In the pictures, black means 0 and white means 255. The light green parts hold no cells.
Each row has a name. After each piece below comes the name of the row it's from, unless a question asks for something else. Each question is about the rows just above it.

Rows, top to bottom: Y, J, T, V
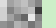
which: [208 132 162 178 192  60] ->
J
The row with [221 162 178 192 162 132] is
Y
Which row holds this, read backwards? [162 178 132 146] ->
V
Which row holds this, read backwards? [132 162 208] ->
T
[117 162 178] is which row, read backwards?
V

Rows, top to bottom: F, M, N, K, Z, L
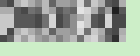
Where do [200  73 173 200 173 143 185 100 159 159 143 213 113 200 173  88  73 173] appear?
Z
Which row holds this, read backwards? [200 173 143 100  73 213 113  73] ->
N
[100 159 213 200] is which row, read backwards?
L
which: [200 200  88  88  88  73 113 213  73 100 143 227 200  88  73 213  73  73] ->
K

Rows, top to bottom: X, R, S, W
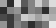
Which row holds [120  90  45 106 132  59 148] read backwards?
W
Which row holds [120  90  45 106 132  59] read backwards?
W
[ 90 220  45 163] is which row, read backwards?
X
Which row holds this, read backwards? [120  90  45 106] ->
W
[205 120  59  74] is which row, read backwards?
S
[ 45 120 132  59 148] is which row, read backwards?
R
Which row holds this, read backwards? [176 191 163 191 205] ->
S

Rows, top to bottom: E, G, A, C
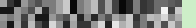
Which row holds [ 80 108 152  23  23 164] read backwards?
A
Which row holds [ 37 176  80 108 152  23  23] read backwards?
A
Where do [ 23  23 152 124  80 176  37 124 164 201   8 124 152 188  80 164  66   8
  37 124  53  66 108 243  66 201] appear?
G
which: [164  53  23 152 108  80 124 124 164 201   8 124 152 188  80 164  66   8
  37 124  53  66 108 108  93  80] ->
E

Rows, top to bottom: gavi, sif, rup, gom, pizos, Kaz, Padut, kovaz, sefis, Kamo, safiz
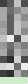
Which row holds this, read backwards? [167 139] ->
sif
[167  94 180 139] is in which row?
rup
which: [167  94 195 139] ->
pizos
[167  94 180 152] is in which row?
kovaz
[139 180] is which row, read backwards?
rup

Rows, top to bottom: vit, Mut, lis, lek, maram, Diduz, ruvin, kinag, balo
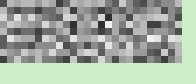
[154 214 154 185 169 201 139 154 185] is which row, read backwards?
kinag
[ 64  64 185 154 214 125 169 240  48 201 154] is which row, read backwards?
lek
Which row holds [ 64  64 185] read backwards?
lek
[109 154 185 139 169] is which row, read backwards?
Diduz
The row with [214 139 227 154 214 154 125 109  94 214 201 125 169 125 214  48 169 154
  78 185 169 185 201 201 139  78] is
lis
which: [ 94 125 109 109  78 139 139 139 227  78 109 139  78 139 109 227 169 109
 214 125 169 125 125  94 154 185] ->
ruvin
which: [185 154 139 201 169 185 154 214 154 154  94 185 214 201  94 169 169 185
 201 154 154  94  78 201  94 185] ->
kinag

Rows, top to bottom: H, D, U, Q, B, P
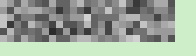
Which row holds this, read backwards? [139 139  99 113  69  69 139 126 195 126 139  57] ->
D
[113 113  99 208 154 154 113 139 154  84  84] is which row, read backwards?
U
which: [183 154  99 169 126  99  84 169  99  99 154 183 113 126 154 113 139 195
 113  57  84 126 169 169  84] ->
H
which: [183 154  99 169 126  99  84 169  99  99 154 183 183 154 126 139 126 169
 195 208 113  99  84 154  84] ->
P
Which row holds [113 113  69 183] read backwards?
B
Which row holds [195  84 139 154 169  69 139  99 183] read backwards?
Q

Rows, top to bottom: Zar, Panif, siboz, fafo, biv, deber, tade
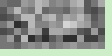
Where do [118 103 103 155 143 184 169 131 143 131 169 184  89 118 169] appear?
Zar
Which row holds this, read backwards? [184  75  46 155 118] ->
fafo
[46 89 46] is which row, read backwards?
deber
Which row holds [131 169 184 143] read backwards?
Zar

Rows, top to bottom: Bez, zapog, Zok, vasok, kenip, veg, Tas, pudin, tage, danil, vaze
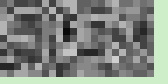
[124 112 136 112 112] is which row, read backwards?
Bez
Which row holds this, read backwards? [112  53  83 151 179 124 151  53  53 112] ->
vasok
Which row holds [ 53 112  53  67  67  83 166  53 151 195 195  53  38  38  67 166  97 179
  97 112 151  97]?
pudin
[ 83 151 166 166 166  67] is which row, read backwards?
zapog
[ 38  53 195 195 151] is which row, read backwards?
pudin

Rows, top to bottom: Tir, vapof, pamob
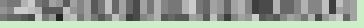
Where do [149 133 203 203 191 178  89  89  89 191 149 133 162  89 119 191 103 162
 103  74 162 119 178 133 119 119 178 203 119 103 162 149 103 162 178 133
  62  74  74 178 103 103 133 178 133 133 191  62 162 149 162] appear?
vapof
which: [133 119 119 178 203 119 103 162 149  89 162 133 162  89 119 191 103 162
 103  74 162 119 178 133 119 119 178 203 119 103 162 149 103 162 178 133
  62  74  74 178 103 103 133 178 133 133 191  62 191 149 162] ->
Tir
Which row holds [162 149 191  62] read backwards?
Tir
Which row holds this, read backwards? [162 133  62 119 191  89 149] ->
pamob
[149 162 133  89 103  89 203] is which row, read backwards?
pamob

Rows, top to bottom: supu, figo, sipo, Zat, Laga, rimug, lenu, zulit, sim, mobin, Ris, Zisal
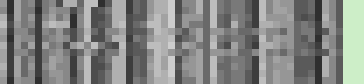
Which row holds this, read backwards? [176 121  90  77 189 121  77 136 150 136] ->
Zisal
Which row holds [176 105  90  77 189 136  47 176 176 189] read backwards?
Zat
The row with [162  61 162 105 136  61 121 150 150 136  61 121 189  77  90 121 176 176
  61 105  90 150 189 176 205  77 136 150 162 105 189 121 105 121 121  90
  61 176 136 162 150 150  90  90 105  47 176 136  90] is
Ris
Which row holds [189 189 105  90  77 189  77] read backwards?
lenu
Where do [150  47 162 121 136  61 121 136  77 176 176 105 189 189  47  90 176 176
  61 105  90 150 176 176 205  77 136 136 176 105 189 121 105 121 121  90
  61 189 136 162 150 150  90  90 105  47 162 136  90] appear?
supu

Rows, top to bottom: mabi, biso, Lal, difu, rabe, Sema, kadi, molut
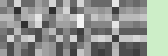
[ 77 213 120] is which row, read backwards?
Sema
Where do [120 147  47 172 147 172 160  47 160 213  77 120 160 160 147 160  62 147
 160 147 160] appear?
biso
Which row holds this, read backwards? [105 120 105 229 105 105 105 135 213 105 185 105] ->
mabi
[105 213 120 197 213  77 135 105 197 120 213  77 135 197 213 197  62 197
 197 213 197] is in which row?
Sema
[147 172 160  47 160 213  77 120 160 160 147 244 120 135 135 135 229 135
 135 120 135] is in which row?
difu
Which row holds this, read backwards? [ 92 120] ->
rabe

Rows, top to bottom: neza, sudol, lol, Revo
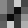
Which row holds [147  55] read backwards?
lol
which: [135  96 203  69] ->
neza
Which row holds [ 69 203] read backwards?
neza
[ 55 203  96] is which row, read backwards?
Revo
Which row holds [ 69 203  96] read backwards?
neza
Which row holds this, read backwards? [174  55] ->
Revo

